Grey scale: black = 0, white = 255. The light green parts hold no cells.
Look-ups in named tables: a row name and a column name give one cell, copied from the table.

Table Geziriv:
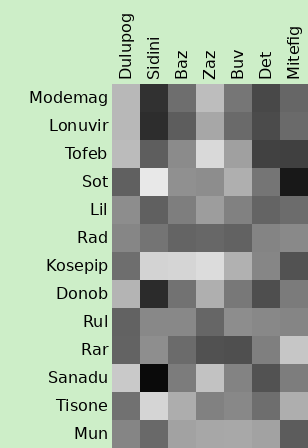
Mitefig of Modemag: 102
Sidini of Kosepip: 211
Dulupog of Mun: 133
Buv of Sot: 175
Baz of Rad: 100
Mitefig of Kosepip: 82
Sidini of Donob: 43
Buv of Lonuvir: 106
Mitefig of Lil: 108
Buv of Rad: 98
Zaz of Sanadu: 194
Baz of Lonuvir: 93
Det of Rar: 127
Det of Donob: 78
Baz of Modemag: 110
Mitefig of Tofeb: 64
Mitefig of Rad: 137
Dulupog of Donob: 180

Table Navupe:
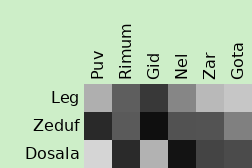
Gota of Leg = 198
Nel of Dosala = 19
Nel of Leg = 134
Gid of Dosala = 178
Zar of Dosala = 68
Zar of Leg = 185
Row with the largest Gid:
Dosala

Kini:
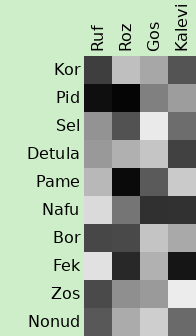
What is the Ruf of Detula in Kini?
153
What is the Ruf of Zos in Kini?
74
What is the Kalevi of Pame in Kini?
202
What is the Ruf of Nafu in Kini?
218
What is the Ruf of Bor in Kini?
71
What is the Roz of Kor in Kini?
191
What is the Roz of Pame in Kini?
10
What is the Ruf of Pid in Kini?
15
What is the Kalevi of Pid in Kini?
157
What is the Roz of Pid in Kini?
5
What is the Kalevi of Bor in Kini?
169
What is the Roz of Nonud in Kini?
171
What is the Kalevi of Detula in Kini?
65
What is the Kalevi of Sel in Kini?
109
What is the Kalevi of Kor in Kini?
84
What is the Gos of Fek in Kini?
177
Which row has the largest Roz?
Kor

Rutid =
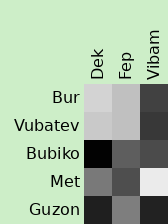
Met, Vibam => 235
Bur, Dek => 211
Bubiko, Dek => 2
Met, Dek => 121
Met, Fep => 78
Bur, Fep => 192
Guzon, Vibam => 34
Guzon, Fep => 126
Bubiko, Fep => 94
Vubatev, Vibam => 56
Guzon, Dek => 31
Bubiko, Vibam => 75
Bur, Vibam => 65
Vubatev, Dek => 201
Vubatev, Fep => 192

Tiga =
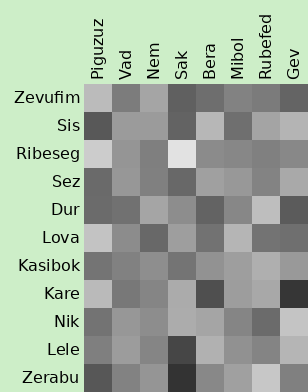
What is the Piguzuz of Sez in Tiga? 106
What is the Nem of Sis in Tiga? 155
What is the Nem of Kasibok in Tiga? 142
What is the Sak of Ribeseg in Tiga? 226
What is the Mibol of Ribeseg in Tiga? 135
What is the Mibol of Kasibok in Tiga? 158
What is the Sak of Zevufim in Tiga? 96
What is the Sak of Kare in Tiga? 171
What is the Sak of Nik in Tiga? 172
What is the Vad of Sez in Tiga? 151
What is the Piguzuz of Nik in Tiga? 115
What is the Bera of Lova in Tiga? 114
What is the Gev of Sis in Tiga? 180
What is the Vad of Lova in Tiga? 140

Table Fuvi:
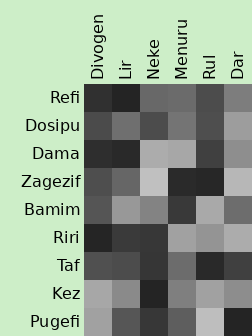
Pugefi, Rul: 190
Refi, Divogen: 48
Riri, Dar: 172
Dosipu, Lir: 111
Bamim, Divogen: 85
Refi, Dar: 125
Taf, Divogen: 80
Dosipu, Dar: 157
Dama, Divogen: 46
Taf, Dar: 64
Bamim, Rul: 169
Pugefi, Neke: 55
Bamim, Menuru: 57
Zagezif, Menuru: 42
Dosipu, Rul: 78
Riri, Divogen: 37
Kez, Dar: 141
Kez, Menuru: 127
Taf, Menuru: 108
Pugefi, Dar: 36

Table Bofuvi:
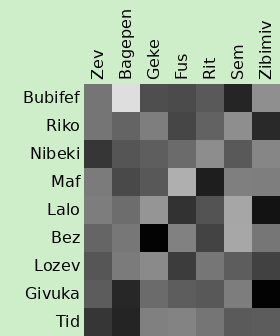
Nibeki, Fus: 107
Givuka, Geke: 107
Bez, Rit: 67
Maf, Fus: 175
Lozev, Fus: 60
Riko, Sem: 142
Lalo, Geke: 149
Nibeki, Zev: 54
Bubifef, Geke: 78
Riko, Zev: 117
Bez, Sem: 167
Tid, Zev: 54
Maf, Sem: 127
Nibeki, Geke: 94
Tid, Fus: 131
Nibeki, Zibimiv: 134
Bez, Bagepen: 119
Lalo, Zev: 125
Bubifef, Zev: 117
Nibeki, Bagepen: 85

